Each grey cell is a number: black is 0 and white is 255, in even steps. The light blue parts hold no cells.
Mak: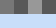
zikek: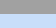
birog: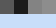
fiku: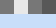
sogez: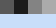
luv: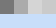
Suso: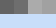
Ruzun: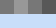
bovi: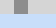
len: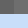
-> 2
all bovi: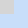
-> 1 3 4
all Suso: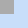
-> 3
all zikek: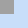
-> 1 2 3 4
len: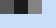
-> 3
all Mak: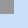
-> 3

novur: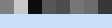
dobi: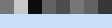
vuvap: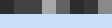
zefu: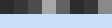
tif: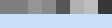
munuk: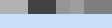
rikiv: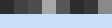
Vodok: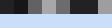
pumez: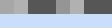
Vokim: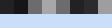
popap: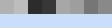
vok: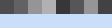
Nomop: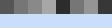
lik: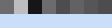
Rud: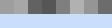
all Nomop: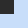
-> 5
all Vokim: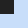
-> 1 6
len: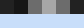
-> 6
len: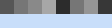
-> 8
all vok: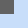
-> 2
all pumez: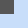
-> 3 4 7 8

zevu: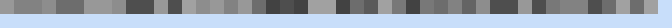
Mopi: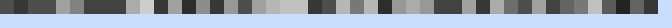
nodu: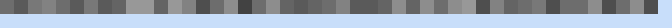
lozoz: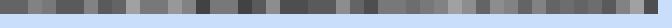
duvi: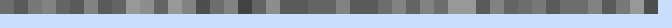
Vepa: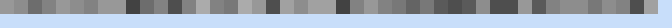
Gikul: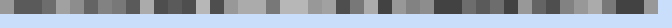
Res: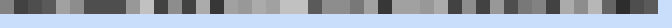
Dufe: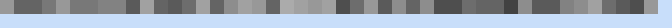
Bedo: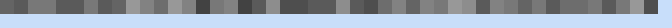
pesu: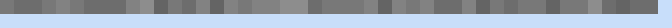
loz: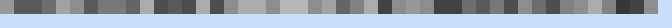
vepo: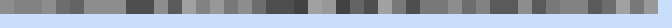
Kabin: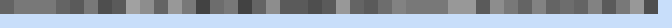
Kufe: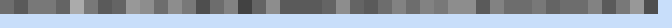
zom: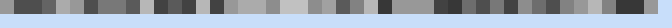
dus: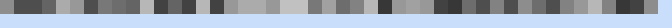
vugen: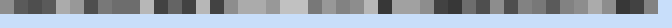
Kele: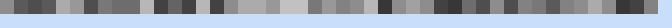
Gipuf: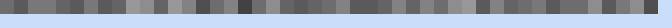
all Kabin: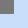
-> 2 3 4 7 14 17 30 31 32 37 45
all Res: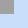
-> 5 17 20 27 29 30

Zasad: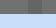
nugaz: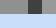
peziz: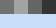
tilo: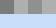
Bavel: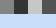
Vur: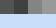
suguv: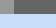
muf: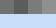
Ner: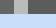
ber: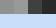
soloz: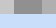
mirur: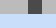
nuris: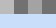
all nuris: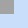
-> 3
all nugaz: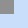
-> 1 2
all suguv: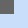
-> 2 3 4
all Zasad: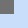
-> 1 2 4
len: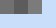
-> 3
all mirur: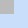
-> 1 2 4

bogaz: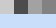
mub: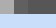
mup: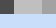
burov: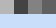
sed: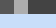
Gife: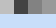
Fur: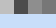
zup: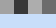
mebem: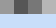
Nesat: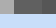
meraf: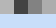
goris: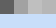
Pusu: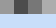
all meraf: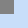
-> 3
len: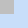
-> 1
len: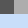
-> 2
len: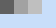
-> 3
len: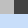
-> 2

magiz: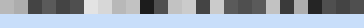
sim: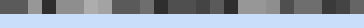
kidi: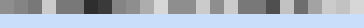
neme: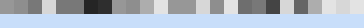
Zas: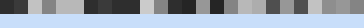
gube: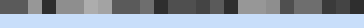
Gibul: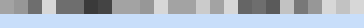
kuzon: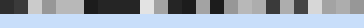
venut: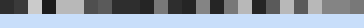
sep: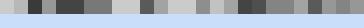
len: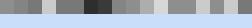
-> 18
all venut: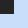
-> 11 14 16 19

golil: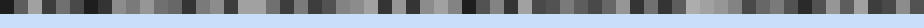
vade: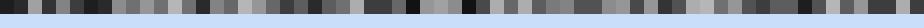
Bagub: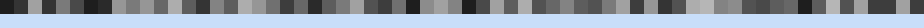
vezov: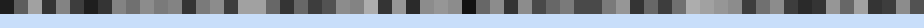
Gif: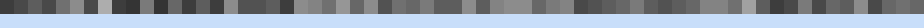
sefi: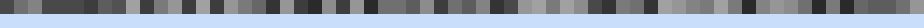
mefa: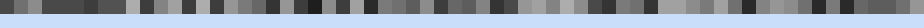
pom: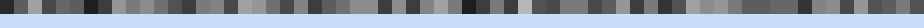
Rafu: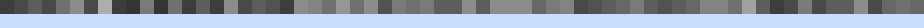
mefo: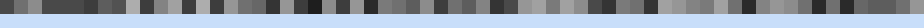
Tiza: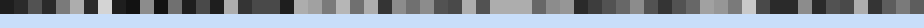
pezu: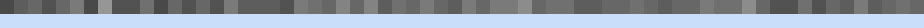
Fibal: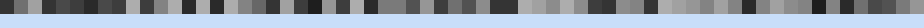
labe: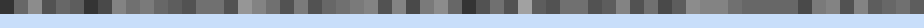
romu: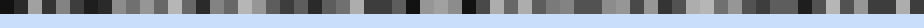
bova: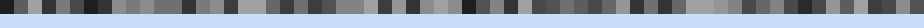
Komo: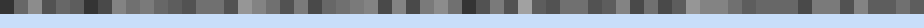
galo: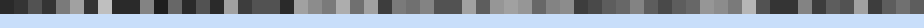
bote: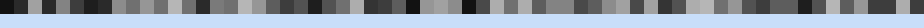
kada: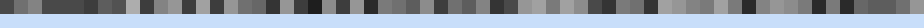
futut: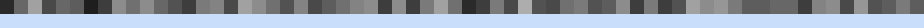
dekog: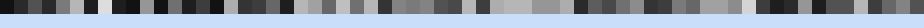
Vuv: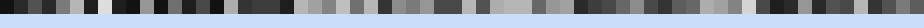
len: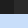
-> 2
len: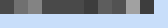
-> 11
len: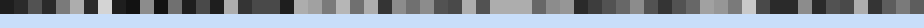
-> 66

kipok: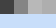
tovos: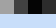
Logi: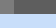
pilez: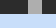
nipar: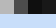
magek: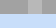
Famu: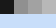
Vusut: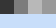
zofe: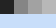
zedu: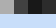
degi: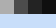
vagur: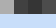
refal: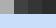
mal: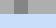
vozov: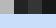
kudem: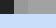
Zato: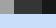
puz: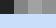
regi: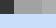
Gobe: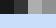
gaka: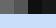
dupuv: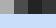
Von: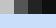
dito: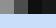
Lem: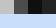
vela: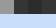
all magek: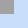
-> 1 2 4
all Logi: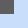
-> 2 3 4
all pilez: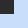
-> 1 2 4
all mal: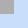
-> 1 3 4
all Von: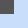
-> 2
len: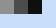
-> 3
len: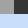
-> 2

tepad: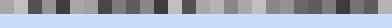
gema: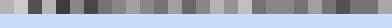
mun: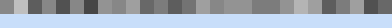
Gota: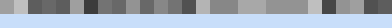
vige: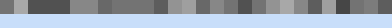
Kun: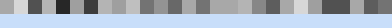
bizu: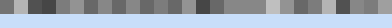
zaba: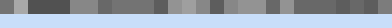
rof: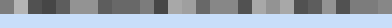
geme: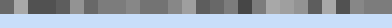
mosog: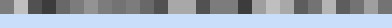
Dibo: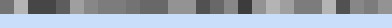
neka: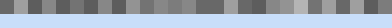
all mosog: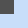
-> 3 12 15
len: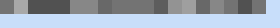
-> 19
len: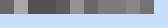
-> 11
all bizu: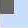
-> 7 9 11 13 16 22
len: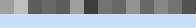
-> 14
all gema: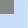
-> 6 9 11 15 20 21

